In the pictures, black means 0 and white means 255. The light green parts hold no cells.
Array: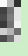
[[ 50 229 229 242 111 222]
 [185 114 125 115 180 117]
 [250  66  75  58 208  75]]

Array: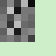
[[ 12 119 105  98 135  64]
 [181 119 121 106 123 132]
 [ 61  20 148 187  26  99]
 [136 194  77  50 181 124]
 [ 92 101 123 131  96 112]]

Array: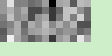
[[179 108 108  80 122 164]
 [187 145 208  82 103 229]
 [ 90 200 127 181 145 108]
 [172 194 194 142 150 172]
 [165  99 121 176 132 154]
 [  2  56  56 137 164  56]
 [158 116 168 189 179 158]
 [119  74 149 149 164 119]
 [108  75  75 173 157  91]
 [131 169 154 100 116 131]
 [128 140 140 172 172 166]
 [224 177 193 131 146 239]
 [153 153 128 115  90 103]]

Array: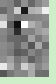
[[155 239 141 132 168 148 106 133 142 154 109]
 [134 184 133 155 155 121 169 114 122 134 111]
 [104 176 130 177 130 162  86 134  97 171 170]
 [144  26 129 254 132  99 139  98 139 207 135]
 [ 98 206 116  14  45 104 104  89 120 131 137]
 [130 130 132  93 118 106 130 123 160 175 119]
 [136 106 170 226 136 131 139 136 142 232  87]]

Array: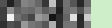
[[107 140 205 130]
 [ 40  80  40  43]
 [ 86 121 224 118]
 [114 110 100 117]
 [ 44  31  46  46]
 [193 111  21 174]
 [ 54  94 138  87]
 [103 124 154 109]
 [123 105  70 118]
 [132 111  93 152]
 [ 77  97 113  70]
 [ 34 143 242  82]
 [ 82  62  64  48]]

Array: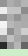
[[180 140 169 171 205 154 101]
 [162 195 148 174 176 169 181]
 [173 196 170 184 144 192 149]
 [149 237 145 243 229 153  42]]

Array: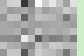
[[223 188 165 156 192 124 186 169]
 [162 203 122 164 175 152 186 119]
 [197 176 167 170 168 133 198 167]
 [231 170 183 167 175 125 202 185]
 [203 157 189 165 167 145 177 192]
 [250 183 194 157 195  90 194 204]
 [130 150 162 160 157 192 135 161]
 [ 54 170  99 174 132 235 146  87]
 [210 162 191 160 176 134 171 197]
 [208 155 194 164 169 141 174 198]
 [177 183 150 169 168 141 194 148]]

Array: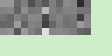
[[109 117 133 135  96]
 [ 44 117  64 154 101]
 [134 130 121 115 124]
 [138 130 117 113 131]
 [101 119 130 127 137]
 [128 128 123 103 133]
 [ 89 183  74  64 223]
 [109 123 135 127 113]
 [ 80 118 136 131 127]
 [127 142 116  99 154]
 [103  98 130 156  86]
 [152 134 104 104 147]
 [152 130 115 102 138]]

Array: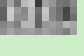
[[135 123 110 166 159]
 [111  70  71 179 127]
 [117 109 113 145 141]
 [148 131 134 157 149]
 [162 197 192 151 161]
 [ 58 111 101  98 146]
 [198 186 183 182 159]
 [185 135 142 182 155]
 [113 153 142 127 150]
 [163 203 200 149 164]
 [115  98  96 132 144]]
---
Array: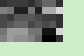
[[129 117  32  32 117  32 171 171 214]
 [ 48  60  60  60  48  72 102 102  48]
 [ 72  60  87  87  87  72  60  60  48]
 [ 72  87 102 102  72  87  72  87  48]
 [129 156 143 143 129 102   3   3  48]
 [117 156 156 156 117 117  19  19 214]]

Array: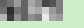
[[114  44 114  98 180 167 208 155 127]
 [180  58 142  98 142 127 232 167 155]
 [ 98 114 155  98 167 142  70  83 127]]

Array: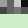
[[ 69 100 116  84]
 [157 100 200  15]]

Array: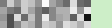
[[164 123 107 205 164 123  95 135 176 176 236 148 236]
 [164  79 135 192 176 123 205 192 148 220 205 176 220]
 [123 205 148 205 192 148 250 164 135 107 220 107  95]
 [148  79 220 107 192 123 236 135 164 176  95 220  20]]

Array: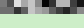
[[110 110  51  95 197 168 152  95  63  36  79 137]
 [122  79 223 168 197 137   5  51 182 182  63  21]]

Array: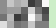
[[115 185  59  87 248 172  87]
 [222 172 115 127 198 127 127]
 [141 156 156 101 210 115  71]
 [141 198 172 185  59  87 248]]
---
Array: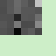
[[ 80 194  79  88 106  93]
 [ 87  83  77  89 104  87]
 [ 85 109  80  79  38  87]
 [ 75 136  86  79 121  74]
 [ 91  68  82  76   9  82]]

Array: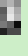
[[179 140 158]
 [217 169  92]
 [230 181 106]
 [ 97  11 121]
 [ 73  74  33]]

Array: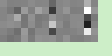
[[176 132 141 129 130 131 139 133 134 103 134 138 132 134]
 [255 149 133 121  99 155 128 162 144  58 135 149 126 127]
 [ 73 120 133 140 170 117 145 121 125 148 133 129 138 138]
 [ 32 132 139 143 139 119 141 123 132 198 140 124 138 140]
 [236 147 132 124 111 154 117 136 136  72 129 128 131 136]
 [132 137 125 115 121 149 123 144 141 143 130 145 126 125]]

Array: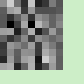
[[123  84 143 205 112  46 197  33  54]
 [ 81  89  93 157 172  58 152  80  79]
 [ 99 122  88  50  96 140  53 145 127]
 [ 99 134  88   0  65 167   1 183 143]
 [154  99 159 164  31 100 175  30  82]
 [103 120  98  54  86 137  59 142 124]
 [122  88  55 151 134 110 158  60 152]
 [148  99  62 138  94 145 142  57 171]
 [164  94  39 154  90 160 172  20 204]
 [155  95 162 173  36  99 176  33  79]]

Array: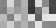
[[137  72 133 216 142 178  61 221]
 [198  68 127 179 156 172  52 115]
 [228 232 187 130 206 169 228  97]
 [140 135 172 206 155 179 142 225]]

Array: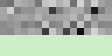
[[161 149 125 114 179 168 159 120 195 203 177 191 114 211 147 204]
 [126 153 167 205 127 147 146 166 162  59 128 155 173 169 138  26]
 [168 164 163 153 162 166 158 177 158 161 165 169 182 149 191 146]
 [135 138 138 148 153 127 140 122 196 133 141 178 103 195 118 164]
 [174 158 142 137 161 152 169 161  59 197 157  66 158  14 161 209]]

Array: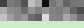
[[117 121  66 123 113  83 191 165  14 118 136 100]
 [101  77 171 140 134 111 146 127 147 131 123 139]
 [143 110 193 159 136 151 109  96 219 133 130 168]]
